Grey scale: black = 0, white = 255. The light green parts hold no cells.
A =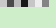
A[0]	201
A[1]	74
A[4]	198
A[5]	237

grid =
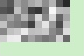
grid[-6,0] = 109
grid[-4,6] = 135
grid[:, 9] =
[40, 181, 165, 194, 221, 104]
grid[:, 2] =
[162, 192, 132, 126, 202, 237]
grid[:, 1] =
[87, 75, 162, 136, 192, 235]
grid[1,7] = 246
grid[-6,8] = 84
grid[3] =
[194, 136, 126, 115, 64, 184, 228, 153, 75, 194]
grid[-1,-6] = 162
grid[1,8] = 185
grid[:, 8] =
[84, 185, 102, 75, 117, 210]
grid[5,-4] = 118
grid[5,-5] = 135
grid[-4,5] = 213
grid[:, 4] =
[166, 65, 122, 64, 190, 162]
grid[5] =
[206, 235, 237, 128, 162, 135, 118, 130, 210, 104]

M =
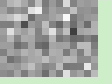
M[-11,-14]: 149
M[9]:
[153, 158, 151, 171, 191, 156, 133, 142, 187, 119, 122, 124, 232, 151]
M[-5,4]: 164
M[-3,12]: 140
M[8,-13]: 114
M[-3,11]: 139
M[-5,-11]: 126
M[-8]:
[127, 126, 159, 78, 154, 141, 189, 130, 102, 157, 110, 149, 108, 176]
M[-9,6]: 145
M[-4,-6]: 171
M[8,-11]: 152
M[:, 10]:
[131, 191, 119, 110, 63, 105, 126, 166, 179, 122, 150]
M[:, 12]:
[153, 148, 152, 108, 171, 129, 188, 184, 140, 232, 128]
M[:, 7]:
[153, 161, 161, 130, 224, 181, 166, 175, 163, 142, 162]
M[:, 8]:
[127, 149, 172, 102, 146, 118, 161, 171, 170, 187, 126]
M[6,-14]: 158
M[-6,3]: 170
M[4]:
[159, 223, 173, 158, 179, 130, 178, 224, 146, 191, 63, 164, 171, 178]
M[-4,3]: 178
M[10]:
[141, 133, 164, 125, 162, 149, 110, 162, 126, 223, 150, 165, 128, 186]
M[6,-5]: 163
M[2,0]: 180
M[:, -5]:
[217, 149, 248, 157, 191, 133, 163, 123, 185, 119, 223]
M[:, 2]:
[191, 151, 217, 159, 173, 134, 110, 153, 130, 151, 164]
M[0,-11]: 168
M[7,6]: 124
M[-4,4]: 167
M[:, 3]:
[168, 139, 197, 78, 158, 170, 126, 178, 152, 171, 125]

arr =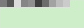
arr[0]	123
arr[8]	189
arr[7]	162
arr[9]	203

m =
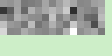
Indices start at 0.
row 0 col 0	153
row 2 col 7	196
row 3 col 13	78
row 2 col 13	101
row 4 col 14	122
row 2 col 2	175
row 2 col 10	117
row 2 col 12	106
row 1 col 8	166
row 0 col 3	120
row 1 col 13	127
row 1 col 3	104
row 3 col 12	146
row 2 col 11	146
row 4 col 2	137
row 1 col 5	149
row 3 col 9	119
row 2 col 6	112
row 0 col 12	138
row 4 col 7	150
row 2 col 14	187
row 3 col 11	156
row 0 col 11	135
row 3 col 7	176

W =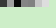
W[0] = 56
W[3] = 133
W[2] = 9
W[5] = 199

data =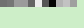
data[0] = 112
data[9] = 194
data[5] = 236
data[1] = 118

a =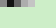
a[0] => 138
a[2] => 101

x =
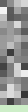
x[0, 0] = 99
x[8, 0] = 106
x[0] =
[99, 142, 194, 213]
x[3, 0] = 166
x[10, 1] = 128
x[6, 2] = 151
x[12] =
[117, 219, 171, 120]
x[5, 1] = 160
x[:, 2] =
[194, 162, 101, 216, 136, 179, 151, 141, 131, 212, 209, 138, 171, 199, 121]
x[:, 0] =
[99, 245, 192, 166, 137, 154, 155, 143, 106, 66, 90, 142, 117, 195, 136]
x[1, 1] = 91
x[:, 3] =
[213, 122, 107, 129, 92, 153, 102, 117, 127, 69, 236, 118, 120, 56, 146]
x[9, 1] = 125
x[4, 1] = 156

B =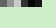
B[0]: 99
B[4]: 7
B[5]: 23

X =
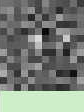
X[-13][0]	113
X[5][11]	64
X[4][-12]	72
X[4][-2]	122
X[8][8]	97
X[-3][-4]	44
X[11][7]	107
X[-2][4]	142
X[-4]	[138, 75, 77, 130, 135, 160, 74, 80, 91, 86, 91, 102]
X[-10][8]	55
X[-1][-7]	86
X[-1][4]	64
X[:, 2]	[98, 86, 82, 106, 75, 87, 93, 69, 96, 77, 52, 101, 57]
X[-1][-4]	43
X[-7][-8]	113
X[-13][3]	114
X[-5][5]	72
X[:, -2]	[109, 78, 105, 62, 122, 81, 90, 123, 153, 91, 18, 94, 98]
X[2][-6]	57
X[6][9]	65
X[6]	[100, 91, 93, 95, 113, 187, 104, 107, 148, 65, 90, 126]
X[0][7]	94
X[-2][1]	113
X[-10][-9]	141
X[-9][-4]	154
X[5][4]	175
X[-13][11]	61
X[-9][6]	11
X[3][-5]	134
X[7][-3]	32
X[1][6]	107
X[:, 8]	[82, 43, 156, 55, 154, 94, 148, 109, 97, 91, 44, 127, 43]
